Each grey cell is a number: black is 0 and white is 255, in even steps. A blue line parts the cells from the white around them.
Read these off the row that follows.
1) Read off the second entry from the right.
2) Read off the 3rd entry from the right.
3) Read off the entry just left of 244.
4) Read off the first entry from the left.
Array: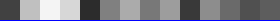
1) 80
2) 106
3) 192
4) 65

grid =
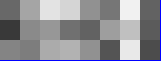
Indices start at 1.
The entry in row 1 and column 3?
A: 227
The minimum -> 57
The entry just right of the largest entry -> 98
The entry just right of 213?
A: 145
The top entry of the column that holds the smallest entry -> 104
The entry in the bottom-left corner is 132
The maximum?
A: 241

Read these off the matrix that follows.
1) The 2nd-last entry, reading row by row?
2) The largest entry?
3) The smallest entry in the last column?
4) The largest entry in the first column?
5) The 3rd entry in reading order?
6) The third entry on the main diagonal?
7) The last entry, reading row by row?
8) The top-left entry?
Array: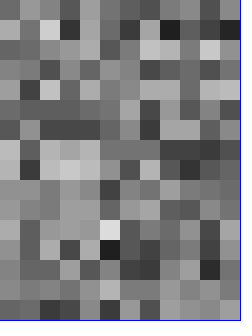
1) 137
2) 220
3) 37
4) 187
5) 131
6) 137
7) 158
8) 107

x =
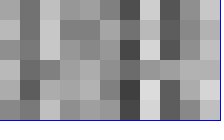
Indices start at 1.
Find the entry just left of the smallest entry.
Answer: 128
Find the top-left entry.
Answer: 165
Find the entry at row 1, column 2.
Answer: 114
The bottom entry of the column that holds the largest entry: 213
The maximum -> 220
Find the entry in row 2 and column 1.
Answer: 185
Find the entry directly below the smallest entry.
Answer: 71
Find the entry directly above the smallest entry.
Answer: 108
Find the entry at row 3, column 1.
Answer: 143
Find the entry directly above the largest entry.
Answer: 151
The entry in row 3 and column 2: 121
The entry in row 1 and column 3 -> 191
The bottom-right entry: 191
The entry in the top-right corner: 199
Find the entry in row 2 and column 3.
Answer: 199

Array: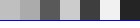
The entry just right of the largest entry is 36
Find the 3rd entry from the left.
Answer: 89
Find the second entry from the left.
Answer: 171

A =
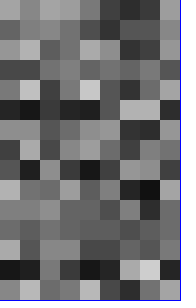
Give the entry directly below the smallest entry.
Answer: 45
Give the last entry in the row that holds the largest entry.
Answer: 37
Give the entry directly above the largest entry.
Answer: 85
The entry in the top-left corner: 164
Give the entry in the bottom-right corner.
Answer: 164
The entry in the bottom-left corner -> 135
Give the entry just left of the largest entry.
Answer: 170
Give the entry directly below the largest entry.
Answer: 114
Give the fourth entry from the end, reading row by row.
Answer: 72
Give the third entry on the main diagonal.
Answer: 93
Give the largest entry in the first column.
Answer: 178
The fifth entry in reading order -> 121
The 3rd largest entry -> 192
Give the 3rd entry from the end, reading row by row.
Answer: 45
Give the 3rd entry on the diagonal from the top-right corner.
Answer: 51
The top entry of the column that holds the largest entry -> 58
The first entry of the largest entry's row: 23
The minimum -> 17
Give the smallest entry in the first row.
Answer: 45
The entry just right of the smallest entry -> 164
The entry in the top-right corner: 157
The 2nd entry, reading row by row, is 135
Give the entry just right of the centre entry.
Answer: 108
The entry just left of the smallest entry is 37
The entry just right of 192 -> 64
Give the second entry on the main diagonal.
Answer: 127
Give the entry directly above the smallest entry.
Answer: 142

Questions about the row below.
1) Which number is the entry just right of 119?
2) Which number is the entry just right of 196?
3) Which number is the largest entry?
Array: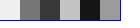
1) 56
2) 21
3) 240

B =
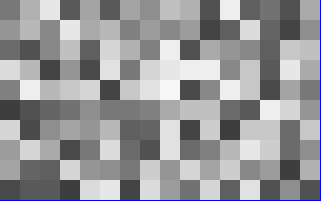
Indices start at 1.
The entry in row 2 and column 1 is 149
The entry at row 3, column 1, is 107
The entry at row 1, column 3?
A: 231
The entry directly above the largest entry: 231
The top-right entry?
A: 170
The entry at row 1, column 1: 120
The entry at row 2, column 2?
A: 184
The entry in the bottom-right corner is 81
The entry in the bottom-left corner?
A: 74
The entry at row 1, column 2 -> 177
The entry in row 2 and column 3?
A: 136
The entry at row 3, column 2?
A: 81
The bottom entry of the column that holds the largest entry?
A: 156
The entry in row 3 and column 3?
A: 136

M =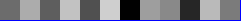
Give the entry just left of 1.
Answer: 207
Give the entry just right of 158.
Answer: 137
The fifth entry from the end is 158
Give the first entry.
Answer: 108
